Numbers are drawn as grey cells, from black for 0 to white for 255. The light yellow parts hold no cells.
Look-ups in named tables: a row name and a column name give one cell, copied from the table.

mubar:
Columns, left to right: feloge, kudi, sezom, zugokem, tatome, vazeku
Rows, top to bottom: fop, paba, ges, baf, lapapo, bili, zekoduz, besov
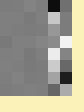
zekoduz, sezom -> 124
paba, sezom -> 122
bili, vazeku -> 104
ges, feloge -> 127
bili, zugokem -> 124
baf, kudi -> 128
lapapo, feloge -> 127
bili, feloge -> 128
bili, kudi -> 126
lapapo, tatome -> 236
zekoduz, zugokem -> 125
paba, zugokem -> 128
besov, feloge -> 124
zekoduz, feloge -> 126
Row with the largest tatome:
lapapo

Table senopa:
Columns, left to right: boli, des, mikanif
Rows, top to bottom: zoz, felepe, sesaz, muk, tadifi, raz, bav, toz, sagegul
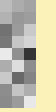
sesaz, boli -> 114
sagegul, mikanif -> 232
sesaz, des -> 155
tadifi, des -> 144
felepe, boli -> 178
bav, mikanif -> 132
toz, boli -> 141
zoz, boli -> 188
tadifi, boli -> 234
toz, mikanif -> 174

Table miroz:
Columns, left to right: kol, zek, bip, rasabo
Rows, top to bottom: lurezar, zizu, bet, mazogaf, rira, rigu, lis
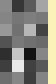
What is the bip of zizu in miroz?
126
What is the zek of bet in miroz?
113
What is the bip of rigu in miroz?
65
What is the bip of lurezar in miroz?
91
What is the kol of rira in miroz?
46
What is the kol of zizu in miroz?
133
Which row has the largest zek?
rigu

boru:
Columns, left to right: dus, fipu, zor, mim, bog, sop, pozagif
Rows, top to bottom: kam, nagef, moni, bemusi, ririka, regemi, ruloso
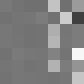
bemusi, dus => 119
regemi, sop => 124
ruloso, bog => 115
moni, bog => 174
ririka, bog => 130
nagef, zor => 118
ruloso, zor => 118
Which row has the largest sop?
nagef

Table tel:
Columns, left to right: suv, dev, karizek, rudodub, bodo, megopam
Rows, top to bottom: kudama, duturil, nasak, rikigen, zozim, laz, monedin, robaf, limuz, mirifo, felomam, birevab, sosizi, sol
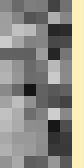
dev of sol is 169
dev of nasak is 193
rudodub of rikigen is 133
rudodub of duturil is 93
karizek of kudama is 126
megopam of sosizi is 57
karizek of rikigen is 130
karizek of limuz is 145
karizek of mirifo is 110
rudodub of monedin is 110
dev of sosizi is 161
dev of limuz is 189
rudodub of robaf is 98
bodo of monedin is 202
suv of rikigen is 203
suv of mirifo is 193
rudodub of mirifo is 129
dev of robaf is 105
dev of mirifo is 173
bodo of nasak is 39

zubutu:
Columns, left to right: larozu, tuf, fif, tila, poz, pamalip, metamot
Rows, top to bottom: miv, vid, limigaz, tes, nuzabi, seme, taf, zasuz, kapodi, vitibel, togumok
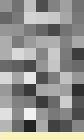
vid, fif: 211
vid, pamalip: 167
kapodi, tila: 59
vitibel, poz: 121
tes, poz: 175
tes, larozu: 173
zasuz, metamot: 46
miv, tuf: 113
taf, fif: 229
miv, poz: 130
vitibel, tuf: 140
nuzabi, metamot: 60
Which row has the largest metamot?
tes

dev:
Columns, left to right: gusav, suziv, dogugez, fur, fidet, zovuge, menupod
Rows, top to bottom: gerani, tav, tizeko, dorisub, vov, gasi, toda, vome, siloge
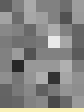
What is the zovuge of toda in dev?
166
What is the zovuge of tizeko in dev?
129
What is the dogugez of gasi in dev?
152
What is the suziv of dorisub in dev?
111
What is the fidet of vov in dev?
129
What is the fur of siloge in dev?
136
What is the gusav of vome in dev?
100
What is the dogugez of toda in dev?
149
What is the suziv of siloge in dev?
103
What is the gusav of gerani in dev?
93
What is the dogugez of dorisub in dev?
114
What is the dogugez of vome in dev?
136

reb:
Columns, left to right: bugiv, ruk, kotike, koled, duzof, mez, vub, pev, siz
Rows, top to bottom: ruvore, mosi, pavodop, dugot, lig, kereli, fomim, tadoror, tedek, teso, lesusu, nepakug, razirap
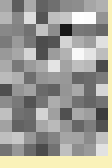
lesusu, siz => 81
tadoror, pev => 107
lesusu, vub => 102
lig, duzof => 156
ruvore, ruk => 92
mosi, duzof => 190
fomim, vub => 102
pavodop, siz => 103
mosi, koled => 84
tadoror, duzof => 98

